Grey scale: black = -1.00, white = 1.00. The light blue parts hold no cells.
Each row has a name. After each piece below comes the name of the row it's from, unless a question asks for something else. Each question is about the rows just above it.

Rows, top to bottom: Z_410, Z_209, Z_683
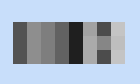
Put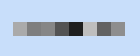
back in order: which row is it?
Z_209
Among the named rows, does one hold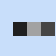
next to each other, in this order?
no
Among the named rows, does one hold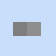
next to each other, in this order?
no

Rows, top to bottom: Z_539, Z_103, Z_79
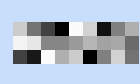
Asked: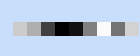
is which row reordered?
Z_539
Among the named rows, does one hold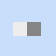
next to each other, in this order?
no
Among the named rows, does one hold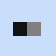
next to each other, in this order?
yes
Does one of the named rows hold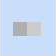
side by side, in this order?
yes
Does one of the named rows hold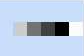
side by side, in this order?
yes
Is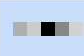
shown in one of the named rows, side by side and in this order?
no

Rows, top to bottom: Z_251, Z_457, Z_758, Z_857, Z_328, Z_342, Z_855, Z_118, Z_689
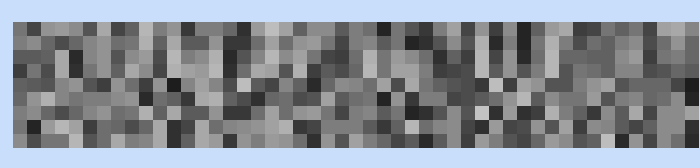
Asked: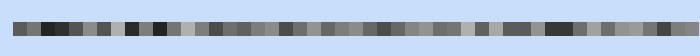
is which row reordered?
Z_457
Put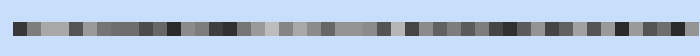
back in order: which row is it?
Z_689

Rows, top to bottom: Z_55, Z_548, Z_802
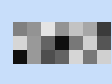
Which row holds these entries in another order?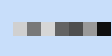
Z_802
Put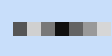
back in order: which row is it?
Z_548

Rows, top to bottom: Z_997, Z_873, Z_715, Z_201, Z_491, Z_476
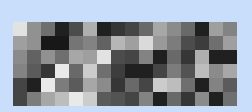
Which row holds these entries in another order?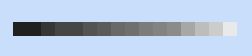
Z_476
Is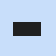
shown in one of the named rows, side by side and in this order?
yes
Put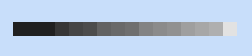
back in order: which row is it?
Z_715
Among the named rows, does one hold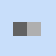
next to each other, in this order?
no
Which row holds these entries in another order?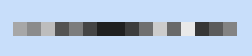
Z_201
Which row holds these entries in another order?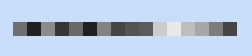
Z_476
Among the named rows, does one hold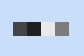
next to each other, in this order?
yes

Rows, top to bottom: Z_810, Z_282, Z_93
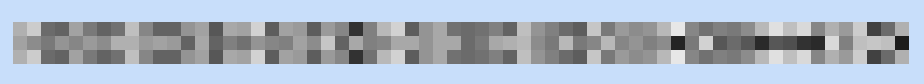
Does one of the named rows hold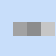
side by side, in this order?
yes
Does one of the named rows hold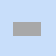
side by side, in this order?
yes

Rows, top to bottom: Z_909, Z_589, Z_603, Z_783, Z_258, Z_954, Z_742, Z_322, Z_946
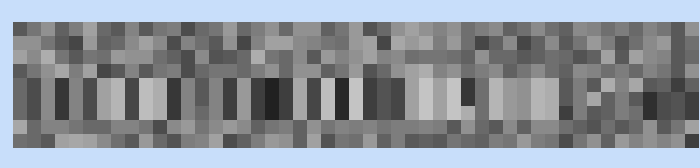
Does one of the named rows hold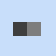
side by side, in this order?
yes
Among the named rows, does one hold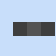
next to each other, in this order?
no
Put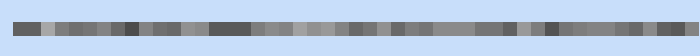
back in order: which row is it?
Z_322
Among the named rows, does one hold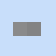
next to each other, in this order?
yes
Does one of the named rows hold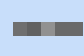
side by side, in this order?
yes

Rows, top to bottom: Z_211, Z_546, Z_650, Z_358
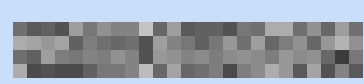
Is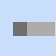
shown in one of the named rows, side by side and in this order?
yes
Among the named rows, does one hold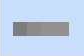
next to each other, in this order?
no

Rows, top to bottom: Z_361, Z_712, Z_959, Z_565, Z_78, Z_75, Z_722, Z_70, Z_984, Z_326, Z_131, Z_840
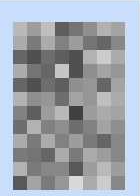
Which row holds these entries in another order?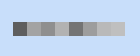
Z_361
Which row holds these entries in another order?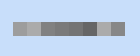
Z_712

